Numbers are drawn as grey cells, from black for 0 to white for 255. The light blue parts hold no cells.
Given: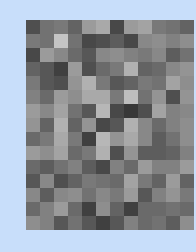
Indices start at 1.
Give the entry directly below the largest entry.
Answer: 136
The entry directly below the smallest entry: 177
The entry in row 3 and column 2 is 155
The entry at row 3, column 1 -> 72
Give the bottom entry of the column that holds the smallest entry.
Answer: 129
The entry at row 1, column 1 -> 79
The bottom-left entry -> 142
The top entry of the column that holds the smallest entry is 155
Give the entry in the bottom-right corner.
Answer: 142
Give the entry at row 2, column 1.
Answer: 121
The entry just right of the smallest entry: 79
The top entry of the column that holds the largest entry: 121
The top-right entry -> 99
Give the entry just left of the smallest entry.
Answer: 72
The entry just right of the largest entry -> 114
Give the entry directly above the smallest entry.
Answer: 190
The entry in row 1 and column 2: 114
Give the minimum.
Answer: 56
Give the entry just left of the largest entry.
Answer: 114
